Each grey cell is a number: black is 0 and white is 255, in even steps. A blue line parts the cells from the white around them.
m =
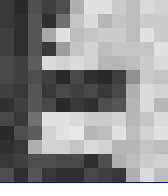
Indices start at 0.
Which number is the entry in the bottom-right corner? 189
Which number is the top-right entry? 210
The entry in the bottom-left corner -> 78
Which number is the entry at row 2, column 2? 86
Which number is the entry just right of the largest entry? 182
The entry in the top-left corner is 56
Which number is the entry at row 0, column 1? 41
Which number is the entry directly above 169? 48
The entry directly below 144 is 176
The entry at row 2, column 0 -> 64
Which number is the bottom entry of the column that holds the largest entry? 48
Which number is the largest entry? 231
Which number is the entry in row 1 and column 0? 56
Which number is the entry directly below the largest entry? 196

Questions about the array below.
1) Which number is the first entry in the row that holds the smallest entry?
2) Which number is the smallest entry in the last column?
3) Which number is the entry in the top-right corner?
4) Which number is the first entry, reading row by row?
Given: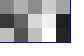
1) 57
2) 30
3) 163
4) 133

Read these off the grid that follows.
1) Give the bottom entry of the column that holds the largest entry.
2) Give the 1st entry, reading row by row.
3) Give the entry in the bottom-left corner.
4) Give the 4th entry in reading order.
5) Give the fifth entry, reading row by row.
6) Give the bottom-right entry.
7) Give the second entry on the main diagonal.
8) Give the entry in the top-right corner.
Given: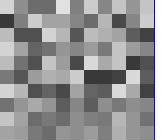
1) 149
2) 211
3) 163
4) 108
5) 225
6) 142
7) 127
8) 196

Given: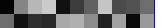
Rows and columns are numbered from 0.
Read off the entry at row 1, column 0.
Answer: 110
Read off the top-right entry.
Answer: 110
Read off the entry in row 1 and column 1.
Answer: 17
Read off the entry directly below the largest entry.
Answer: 40
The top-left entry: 4
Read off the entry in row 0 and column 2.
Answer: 183
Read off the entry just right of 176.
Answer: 140

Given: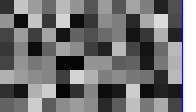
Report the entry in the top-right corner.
80
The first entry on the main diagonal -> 48
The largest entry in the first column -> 177
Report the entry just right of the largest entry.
74
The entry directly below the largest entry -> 177
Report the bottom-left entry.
99
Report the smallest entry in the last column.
25
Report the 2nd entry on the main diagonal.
12
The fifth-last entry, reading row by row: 93
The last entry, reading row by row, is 68
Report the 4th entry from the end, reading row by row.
191
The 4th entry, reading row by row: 107
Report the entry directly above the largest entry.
33
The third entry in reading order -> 156
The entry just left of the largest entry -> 170
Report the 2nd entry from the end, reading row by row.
170
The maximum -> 219
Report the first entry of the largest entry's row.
148
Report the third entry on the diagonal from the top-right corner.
55

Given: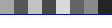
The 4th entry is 72
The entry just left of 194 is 86
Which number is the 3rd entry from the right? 100
